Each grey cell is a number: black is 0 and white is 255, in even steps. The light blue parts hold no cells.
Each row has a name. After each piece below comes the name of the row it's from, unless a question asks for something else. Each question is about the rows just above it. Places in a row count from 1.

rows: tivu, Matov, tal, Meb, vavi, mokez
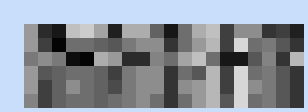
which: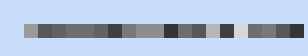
Meb
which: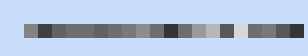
mokez
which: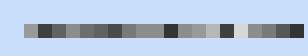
vavi
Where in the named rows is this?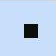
tal, 4
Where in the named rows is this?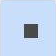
vavi, 7

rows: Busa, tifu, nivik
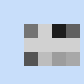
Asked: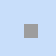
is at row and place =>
nivik, 3
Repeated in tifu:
[209]
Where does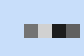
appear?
Busa

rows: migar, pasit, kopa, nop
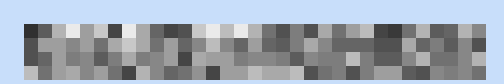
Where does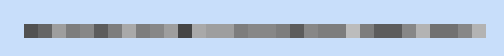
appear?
kopa
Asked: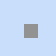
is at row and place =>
nop, 13
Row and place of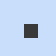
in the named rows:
migar, 27

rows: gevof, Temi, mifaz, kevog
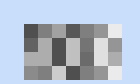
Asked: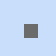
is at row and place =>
mifaz, 5
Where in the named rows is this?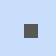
gevof, 4
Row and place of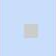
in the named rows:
kevog, 3
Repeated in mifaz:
[173]
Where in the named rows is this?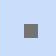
Temi, 5

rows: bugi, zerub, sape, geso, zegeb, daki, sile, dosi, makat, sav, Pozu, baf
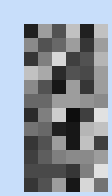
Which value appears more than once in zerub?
[157]
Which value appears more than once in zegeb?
[157]
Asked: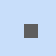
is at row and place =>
sav, 2
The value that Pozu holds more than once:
[73]
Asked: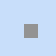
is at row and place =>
daki, 5
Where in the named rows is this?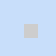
sile, 3

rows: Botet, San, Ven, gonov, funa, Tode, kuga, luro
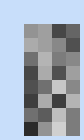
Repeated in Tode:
[62]
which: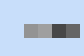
Botet

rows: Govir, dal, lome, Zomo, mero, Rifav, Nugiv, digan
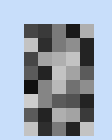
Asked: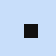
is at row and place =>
mero, 1
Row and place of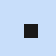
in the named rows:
Govir, 4
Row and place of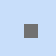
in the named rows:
mero, 4
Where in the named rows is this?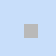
mero, 3
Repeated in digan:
[195]

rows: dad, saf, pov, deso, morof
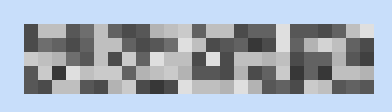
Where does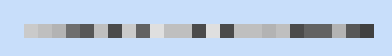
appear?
pov
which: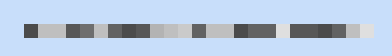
dad
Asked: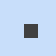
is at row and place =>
pov, 25
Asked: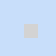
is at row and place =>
saf, 22

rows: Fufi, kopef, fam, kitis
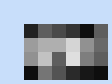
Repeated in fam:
[94]
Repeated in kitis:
[14]
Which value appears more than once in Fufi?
[94]
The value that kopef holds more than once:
[175]
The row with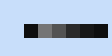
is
kitis
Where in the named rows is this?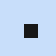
kitis, 5

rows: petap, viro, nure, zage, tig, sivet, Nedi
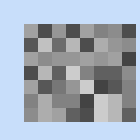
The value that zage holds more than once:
[96]
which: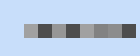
petap
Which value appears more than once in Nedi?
[96]
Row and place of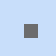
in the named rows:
viro, 3
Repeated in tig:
[87]

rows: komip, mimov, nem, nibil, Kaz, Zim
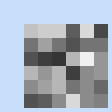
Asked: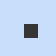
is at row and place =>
nem, 3
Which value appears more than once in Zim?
[139]
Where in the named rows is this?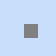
Zim, 6
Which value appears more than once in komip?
[205]
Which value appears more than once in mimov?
[116]
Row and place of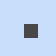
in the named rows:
komip, 6

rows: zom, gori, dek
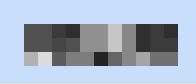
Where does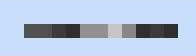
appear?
zom
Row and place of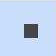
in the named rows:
gori, 3
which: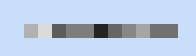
dek

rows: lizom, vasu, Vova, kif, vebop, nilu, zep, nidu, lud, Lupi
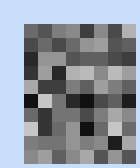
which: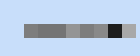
lud
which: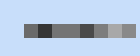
zep

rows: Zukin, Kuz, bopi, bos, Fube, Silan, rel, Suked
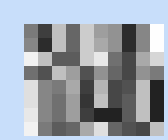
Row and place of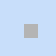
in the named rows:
Fube, 6
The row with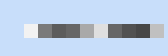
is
Suked
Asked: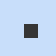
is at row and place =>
Silan, 5
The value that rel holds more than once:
[34]

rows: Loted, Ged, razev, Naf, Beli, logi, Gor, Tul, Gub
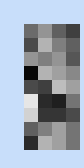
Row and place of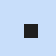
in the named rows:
logi, 3
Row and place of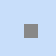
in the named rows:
Naf, 4

